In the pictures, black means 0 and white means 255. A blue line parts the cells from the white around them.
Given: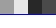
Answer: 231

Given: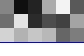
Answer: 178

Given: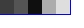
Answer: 84

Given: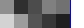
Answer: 157

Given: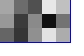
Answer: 53

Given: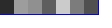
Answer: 157

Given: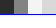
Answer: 131
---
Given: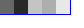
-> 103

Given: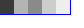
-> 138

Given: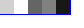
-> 101

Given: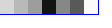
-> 89

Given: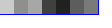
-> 64

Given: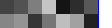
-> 33

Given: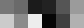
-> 27
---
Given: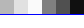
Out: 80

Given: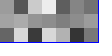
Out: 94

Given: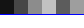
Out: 92

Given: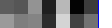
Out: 184

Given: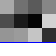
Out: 76

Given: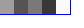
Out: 250
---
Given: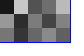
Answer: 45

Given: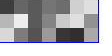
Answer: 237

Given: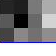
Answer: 1

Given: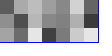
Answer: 79

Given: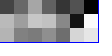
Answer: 158

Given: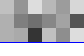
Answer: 127

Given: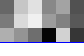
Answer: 218

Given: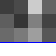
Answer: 53

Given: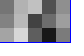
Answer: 185
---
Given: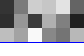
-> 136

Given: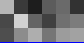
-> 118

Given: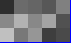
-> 150

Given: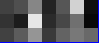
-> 99

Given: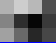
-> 105

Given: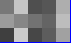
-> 71
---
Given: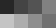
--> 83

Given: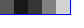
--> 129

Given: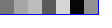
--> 7

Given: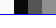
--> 85

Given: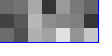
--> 121

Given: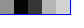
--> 182

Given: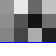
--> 104
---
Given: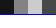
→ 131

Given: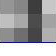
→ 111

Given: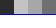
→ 195

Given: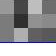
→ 175

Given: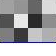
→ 57

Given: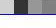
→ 52

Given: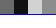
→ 17

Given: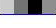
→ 115

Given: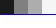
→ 128
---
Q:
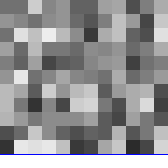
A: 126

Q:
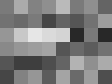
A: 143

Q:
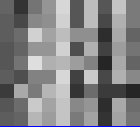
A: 196

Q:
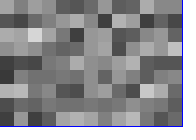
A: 136

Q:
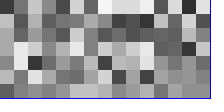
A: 47

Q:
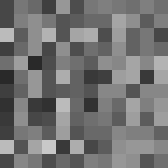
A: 127

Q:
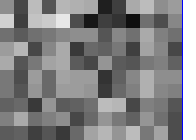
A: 142

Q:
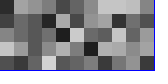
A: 190

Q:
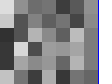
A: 89
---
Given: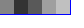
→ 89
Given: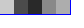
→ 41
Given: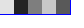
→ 126
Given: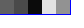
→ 11
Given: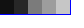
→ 123
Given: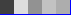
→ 146
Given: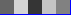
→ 53
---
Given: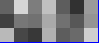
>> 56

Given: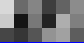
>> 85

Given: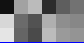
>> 74

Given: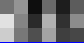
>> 79

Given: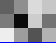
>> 83

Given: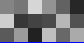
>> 33
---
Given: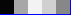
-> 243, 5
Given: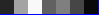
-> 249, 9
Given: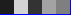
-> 211, 29
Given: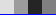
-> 223, 37
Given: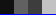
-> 194, 16
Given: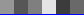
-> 228, 60
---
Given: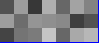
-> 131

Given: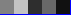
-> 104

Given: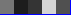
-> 80

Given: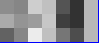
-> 148

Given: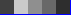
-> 104

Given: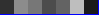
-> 99

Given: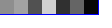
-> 101

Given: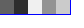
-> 147
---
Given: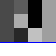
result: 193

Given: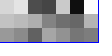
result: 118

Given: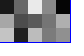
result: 123

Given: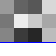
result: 38

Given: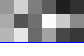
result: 71

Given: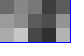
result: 48

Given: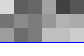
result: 191

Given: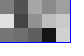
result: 21
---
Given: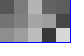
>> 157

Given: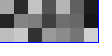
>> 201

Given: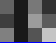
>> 25

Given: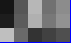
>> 106

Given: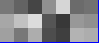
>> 120

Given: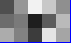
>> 130

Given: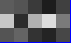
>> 100

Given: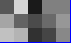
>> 180

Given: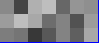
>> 117
